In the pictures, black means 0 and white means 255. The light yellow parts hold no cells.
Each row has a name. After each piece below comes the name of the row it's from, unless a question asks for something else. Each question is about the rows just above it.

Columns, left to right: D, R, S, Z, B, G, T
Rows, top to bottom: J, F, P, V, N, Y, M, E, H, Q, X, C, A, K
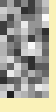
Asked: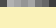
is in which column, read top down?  S
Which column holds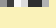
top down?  B
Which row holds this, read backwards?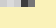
E
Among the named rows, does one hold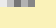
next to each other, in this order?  yes
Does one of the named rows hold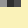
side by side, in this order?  no
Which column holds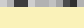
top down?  D
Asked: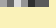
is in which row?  Q

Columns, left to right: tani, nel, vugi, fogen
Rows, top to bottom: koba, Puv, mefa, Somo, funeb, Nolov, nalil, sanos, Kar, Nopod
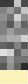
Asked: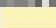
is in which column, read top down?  tani
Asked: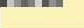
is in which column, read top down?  fogen
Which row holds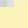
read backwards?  sanos
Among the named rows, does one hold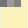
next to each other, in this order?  no
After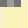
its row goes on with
[115]

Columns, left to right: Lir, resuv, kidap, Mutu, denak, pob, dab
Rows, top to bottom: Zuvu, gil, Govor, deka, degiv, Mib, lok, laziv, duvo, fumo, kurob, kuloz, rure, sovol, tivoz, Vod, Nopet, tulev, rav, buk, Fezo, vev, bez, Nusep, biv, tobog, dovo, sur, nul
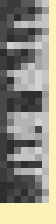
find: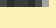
tivoz
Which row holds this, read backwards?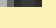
Fezo
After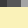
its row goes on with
[196]
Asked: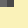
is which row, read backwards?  dovo

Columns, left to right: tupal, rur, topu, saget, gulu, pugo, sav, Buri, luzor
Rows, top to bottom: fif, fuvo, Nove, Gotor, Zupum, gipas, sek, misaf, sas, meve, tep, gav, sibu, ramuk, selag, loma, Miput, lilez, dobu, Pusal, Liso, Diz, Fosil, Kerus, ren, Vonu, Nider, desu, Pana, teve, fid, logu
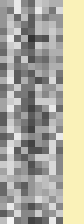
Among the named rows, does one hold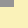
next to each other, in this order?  yes
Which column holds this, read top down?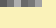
tupal
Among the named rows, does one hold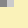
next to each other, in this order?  yes
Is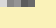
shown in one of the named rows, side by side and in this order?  yes
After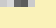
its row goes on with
[203 203 149]
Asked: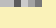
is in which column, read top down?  pugo
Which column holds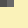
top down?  gulu

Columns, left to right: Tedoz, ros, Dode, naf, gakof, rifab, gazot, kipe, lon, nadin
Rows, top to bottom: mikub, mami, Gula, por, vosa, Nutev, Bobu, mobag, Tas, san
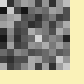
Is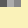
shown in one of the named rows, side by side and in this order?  no
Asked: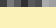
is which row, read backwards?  Gula
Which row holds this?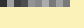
Bobu
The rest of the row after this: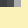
[136 121  78 172 136]
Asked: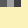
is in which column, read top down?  rifab

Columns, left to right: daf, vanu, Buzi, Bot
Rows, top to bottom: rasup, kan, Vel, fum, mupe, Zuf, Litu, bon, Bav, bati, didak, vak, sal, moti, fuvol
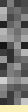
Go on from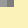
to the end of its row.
[166]
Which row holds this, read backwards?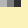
bon
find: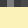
rasup
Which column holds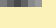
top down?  vanu
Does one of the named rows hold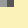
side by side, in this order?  yes
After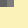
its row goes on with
[48]
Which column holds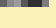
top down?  vanu

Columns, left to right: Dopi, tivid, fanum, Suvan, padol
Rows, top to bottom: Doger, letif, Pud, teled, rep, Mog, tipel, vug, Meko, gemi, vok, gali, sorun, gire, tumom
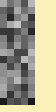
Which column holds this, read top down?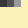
tivid
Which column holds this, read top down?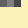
fanum

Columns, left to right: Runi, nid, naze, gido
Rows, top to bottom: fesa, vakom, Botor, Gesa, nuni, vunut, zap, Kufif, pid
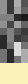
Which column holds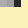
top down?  naze
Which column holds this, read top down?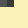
naze
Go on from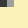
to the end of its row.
[99]
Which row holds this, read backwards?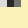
Kufif
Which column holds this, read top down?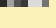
naze

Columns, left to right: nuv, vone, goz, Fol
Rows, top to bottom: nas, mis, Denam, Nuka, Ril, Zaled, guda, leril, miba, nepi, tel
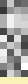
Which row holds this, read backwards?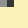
mis
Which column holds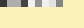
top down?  nuv
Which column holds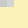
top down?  Fol

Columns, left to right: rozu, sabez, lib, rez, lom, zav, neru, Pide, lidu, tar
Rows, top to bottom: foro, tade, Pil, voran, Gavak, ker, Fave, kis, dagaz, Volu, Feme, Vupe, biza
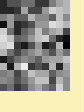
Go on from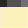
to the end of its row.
[111  55  55 125 165 181]
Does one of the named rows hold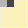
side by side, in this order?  yes
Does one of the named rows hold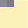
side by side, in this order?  yes
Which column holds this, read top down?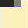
rozu

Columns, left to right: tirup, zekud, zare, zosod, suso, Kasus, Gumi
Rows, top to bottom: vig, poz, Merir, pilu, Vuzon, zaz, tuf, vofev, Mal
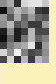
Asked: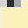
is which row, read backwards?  vig
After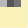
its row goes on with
[ 59  59 154]
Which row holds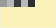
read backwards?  Mal

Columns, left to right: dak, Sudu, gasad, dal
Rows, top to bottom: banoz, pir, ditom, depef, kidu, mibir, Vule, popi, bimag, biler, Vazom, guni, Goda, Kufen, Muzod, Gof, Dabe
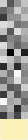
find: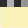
biler
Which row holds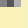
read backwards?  Kufen
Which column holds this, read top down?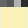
gasad
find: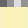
guni
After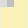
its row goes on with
[147 193]

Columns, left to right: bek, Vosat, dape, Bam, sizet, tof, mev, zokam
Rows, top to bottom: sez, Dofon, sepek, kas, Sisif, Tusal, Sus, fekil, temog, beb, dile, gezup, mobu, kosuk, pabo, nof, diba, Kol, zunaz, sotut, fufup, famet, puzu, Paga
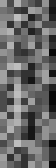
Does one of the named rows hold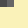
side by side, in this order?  no
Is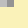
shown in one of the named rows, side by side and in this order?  yes
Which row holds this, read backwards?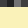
Sisif
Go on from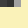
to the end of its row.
[147 102  21]
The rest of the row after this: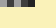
[ 75 161  62]
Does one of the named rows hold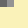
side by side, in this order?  yes
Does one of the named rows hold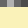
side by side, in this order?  no

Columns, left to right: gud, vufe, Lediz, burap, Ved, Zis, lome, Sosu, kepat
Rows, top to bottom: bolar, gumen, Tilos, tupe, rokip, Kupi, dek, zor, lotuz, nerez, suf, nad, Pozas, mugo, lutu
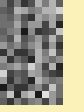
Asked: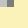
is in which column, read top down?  Ved
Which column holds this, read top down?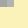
Zis
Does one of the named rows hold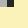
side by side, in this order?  yes
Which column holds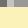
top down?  Sosu

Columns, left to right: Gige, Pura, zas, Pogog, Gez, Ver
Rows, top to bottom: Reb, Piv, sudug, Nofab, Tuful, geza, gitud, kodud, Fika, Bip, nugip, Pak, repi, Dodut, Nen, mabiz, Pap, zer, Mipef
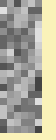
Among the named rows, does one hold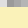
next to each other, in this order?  no
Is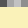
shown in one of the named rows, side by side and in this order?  yes
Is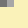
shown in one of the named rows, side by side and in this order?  yes

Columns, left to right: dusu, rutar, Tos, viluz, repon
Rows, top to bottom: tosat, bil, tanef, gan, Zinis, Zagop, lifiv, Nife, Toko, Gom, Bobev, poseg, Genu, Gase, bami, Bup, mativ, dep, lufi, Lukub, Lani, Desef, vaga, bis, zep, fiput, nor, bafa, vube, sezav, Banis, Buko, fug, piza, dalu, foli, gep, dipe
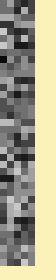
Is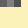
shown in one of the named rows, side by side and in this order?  yes
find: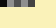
Toko
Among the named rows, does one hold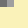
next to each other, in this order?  yes
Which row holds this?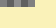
gep
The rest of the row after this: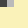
[80]
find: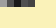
Gase
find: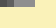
bafa

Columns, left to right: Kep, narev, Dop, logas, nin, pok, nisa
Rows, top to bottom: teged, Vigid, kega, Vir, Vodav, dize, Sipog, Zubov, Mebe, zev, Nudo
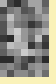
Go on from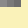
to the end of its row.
[138 163]
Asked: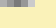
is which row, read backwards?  Vodav
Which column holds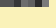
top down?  Kep
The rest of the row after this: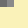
[163]
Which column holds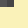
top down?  logas

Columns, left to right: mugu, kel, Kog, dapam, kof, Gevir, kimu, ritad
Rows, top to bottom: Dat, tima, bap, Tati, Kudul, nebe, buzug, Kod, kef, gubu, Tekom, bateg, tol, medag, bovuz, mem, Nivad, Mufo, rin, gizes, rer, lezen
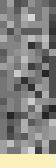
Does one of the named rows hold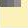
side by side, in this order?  yes
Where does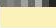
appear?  mem
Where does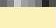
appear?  Tekom
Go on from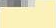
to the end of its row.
[117 145  78]
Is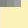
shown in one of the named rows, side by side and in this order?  yes
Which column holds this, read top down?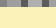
dapam
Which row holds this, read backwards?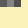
Kudul

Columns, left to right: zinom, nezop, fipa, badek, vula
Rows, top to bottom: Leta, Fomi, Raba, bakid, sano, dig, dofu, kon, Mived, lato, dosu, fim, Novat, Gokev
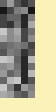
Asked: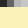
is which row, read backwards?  Mived
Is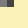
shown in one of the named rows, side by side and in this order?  no
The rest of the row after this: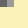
[85 53 85]
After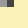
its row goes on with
[139]

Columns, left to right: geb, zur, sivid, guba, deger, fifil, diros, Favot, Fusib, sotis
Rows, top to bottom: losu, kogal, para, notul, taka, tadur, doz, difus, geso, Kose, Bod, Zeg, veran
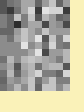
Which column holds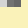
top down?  fifil
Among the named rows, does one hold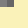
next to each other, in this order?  yes
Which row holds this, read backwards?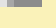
difus

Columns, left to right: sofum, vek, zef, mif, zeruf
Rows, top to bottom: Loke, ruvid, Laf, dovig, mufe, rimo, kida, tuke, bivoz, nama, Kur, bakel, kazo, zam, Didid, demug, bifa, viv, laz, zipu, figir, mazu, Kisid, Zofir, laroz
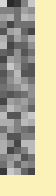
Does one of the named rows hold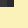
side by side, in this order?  no
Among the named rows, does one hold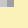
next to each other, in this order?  yes
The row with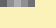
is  bakel
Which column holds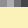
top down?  zeruf
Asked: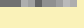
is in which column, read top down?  zef

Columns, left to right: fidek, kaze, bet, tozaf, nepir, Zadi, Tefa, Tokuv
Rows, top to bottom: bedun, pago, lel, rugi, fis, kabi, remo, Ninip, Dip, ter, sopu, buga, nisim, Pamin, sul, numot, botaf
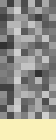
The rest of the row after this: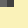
[101 157]
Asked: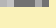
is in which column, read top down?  nepir
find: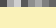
numot

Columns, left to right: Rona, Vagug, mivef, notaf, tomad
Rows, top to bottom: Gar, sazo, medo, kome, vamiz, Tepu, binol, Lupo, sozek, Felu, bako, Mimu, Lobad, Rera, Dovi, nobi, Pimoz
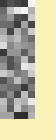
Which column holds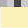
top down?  tomad
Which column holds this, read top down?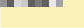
tomad

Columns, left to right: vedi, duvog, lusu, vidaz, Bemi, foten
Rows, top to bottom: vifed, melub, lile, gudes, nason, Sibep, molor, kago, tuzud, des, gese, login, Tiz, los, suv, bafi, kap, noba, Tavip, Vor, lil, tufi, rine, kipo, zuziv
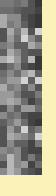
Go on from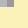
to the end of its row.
[96 83 68]
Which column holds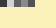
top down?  foten
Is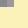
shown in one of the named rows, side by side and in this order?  yes
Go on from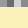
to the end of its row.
[96]
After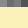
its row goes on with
[68 68]
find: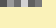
Tavip
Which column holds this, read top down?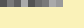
vedi

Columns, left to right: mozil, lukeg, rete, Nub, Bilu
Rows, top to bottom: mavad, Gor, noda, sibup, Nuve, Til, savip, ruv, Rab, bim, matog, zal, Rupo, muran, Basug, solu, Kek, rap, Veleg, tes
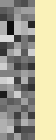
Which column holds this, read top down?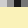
mozil
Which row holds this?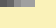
Gor
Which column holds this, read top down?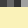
rete
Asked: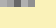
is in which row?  rap

